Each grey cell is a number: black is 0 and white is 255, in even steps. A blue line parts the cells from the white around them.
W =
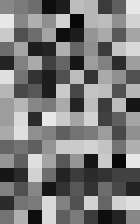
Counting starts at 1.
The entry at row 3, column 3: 109
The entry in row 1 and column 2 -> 122
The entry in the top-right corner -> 231
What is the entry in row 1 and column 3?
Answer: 109
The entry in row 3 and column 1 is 202
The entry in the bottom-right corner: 135
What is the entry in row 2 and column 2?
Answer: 135
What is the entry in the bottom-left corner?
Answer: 115
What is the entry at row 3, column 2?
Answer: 80
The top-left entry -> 135
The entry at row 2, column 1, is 231
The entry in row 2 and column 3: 176

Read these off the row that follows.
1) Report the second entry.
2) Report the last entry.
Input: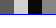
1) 208
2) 133

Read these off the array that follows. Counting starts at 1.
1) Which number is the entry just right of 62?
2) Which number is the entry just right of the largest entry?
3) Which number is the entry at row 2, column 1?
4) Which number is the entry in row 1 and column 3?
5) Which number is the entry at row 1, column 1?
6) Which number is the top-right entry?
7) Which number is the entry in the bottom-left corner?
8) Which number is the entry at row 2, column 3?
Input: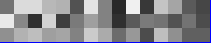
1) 122
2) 56
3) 233
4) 219
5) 115
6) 70
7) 144
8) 48

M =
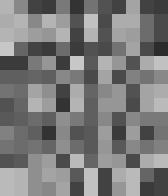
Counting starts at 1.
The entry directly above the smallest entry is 74
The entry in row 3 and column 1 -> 180
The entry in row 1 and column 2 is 136
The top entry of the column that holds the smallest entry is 59
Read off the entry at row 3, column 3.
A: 157
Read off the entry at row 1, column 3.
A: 66
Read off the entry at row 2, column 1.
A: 172
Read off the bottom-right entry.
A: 66
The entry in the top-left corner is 180
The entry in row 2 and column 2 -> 180
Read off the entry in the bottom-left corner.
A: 186
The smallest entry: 44
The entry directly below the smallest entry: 193
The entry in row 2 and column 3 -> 136
